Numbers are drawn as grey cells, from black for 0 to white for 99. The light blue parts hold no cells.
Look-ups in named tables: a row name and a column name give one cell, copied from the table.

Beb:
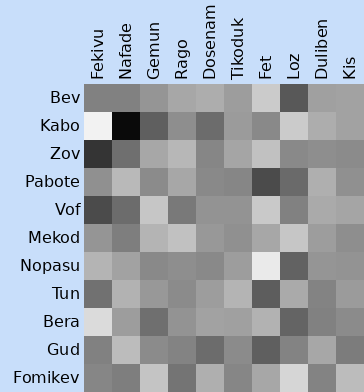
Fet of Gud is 37
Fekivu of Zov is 20
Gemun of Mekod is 70
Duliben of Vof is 66
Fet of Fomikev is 65
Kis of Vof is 64
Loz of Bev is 34
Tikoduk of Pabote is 52
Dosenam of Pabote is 53
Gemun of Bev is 58
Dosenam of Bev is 67
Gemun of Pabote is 54
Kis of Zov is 54
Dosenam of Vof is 57
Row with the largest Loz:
Fomikev

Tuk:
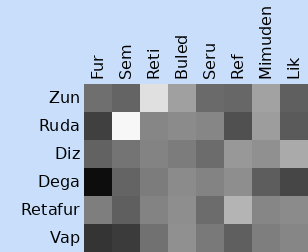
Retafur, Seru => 42
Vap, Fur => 20
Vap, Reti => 44
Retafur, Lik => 54
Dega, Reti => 48
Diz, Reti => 51
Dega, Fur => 5
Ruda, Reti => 52
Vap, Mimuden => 49
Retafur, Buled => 55
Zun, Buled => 62
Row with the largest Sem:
Ruda

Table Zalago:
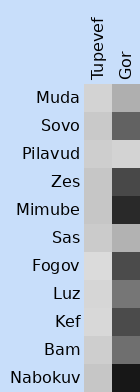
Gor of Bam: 43
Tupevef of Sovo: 78
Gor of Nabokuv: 9
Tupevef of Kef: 84
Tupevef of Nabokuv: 77
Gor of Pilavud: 82
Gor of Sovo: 38
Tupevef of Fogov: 85
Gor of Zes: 28
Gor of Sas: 69
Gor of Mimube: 16
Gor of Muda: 68
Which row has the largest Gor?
Pilavud

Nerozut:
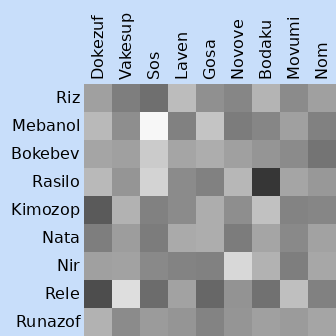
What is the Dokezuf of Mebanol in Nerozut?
72
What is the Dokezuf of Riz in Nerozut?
62
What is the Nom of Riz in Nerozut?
62
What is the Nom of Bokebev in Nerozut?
45
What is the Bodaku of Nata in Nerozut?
64
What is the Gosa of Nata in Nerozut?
67
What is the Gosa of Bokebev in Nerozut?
67
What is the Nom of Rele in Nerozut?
50
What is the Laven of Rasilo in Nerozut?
54
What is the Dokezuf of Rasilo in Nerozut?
72
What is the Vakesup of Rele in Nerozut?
86
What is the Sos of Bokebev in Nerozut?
79
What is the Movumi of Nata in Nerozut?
53
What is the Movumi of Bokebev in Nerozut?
54
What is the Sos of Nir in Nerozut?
53
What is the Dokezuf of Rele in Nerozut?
30
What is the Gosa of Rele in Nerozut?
40
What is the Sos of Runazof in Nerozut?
60
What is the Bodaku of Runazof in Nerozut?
62
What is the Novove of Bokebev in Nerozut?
62
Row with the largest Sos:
Mebanol

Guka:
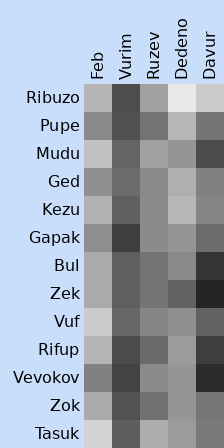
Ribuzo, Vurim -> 30
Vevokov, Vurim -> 26
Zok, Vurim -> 32
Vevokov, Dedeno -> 58
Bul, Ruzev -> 45
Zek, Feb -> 66
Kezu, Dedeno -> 71
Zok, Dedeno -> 58
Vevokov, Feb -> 50
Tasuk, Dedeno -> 60
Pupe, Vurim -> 31
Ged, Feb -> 56
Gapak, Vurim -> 24
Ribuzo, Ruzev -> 62
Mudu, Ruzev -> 62
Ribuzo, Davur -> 79
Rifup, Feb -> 70
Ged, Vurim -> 42
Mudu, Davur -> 29
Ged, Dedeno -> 68

